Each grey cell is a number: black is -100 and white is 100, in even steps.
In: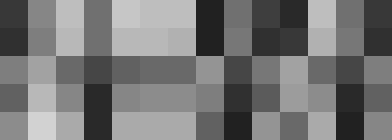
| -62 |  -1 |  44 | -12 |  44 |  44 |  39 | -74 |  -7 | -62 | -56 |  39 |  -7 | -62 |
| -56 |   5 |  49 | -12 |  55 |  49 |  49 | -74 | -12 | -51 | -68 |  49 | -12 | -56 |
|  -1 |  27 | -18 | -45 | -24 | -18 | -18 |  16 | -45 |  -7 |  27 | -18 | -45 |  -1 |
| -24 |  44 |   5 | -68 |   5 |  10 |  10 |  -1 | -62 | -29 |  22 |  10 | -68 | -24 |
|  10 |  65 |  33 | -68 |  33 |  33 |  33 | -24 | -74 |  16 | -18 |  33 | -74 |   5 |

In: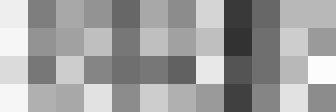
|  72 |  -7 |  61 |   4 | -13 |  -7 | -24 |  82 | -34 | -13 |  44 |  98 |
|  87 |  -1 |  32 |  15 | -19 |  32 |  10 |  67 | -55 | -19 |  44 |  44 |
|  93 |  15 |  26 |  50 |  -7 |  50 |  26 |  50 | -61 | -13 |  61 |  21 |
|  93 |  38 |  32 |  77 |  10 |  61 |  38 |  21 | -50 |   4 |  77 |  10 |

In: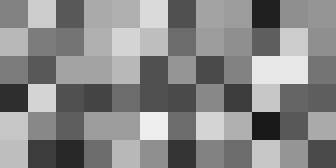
|  49 | -53 | -69 | -15 |  44 |  12 | -59 |   2 | -15 |  55 |  17 | -42 |
|  -3 | -31 |  28 |  28 |  44 | -37 |  17 | -42 |   2 |  81 |  81 |  -9 |
|  44 |  -3 |  -9 |  38 |  66 |  49 | -15 |  22 |  12 | -26 |  60 |  12 |
|  55 |   7 | -26 |  22 |  22 |  86 | -15 |  66 |  38 | -81 | -31 |  33 |
|   2 |  60 | -31 |  33 |  38 |  71 | -37 |  28 |  22 | -75 |  12 |  17 |
| -64 |  66 | -37 | -47 | -15 | -37 | -42 |   7 | -53 |  55 | -21 | -26 |

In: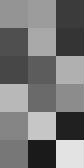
|  -7 | -80 |  78 |
| -44 | -28 |  38 |
|  44 | -17 |  10 |
|  16 |  22 | -54 |
| -39 |  32 | -59 |
|   4 |  55 | -75 |

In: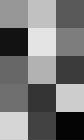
| -13 | -60 |  61 |
|  67 | -48 | -97 |
| -19 |  39 | -54 |
|  18 |  51 | -30 |
| -86 |  79 |  -2 |

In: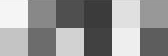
|  54 | -15 |  65 | -49 |  87 | -27 |
|  92 |   7 | -38 | -54 |  76 |  19 |

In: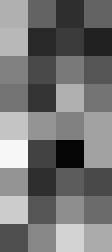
|  44 | -69 | -54 | -74 |
|  16 | -64 | -28 | -43 |
| -10 | -59 |  38 | -10 |
|  94 | -48 | -96 |  27 |
|   1 | -43 |  -5 | -33 |
|  60 | -33 |  11 | -16 |
|  38 | -22 | -64 | -22 |
| -38 |   6 |  65 |  33 |
|  54 |  16 |   1 |  27 |
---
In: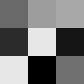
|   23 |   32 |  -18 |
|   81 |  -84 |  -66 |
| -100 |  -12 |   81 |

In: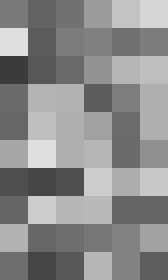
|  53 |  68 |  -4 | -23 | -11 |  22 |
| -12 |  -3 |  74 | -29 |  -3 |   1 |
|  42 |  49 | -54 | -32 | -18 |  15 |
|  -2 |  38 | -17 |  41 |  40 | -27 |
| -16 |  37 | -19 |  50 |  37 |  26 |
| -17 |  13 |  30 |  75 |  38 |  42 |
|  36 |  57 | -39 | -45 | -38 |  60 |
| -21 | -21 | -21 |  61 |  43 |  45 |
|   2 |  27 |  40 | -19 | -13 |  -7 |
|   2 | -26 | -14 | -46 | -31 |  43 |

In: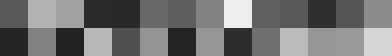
| -34 |  10 | -30 |  40 |  26 | -66 | -68 | -18 | -26 |   2 |  86 | -25 | -30 | -63 |
|  20 |  67 | -71 |   1 | -73 |  44 | -37 |  16 | -72 |  17 | -65 | -11 |  47 |  18 |

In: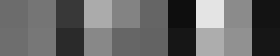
|   9 | -85 | -15 |  -8 | -56 |  34 |   3 | -21 | -89 |  79 |
|  14 | -83 | -14 |  -7 | -67 |   7 | -20 | -22 | -83 |  36 |

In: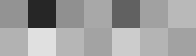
|  26 |  45 |  15 | -70 |  13 |  32 | -24 |
|  41 |  27 |  40 |  76 |  43 |  28 |  60 |

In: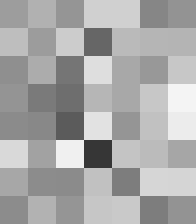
|   5 |  15 |  23 |  39 |  17 |  63 |  63 |
|  42 |  41 |  49 |  22 |  60 | -20 |  46 |
|  19 |  56 |  12 |  35 |  -8 |  74 |  32 |
|  56 |  91 |  16 |  -4 | -14 |  43 |  32 |
|  51 |  85 |   9 |   7 | -29 |  77 |  17 |
|  47 |  30 |  70 |  27 |  88 | -58 |  54 |
|  68 |  67 |  31 |  10 |   9 |  51 |  -2 |
|  -2 |  15 |  10 |  40 |  17 |  55 |  58 |

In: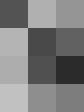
|  38 |  17 | -35 |
| -43 | -24 |  41 |
| -37 | -66 |  36 |
|  11 |  -2 |  51 |

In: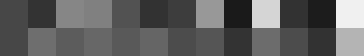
| -78 |  88 | -44 | -60 |   5 |   0 | -36 | -61 | -52 |  19 | -80 |  67 | -61 |
| -61 |  41 | -44 | -14 | -28 | -19 | -30 | -21 | -40 | -33 | -60 | -15 | -40 |
